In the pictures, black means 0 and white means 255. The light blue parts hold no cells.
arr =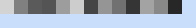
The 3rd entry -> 90
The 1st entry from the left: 211
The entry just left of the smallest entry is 136
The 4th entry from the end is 53

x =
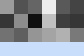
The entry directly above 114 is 54
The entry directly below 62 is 177
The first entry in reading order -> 156
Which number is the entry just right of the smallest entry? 192
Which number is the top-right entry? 68

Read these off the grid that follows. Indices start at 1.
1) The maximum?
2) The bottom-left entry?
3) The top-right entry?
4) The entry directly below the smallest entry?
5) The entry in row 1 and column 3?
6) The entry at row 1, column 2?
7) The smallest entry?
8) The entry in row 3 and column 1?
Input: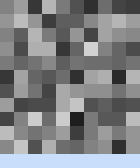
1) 210
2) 136
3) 61
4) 61
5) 55
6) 157
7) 30
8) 130
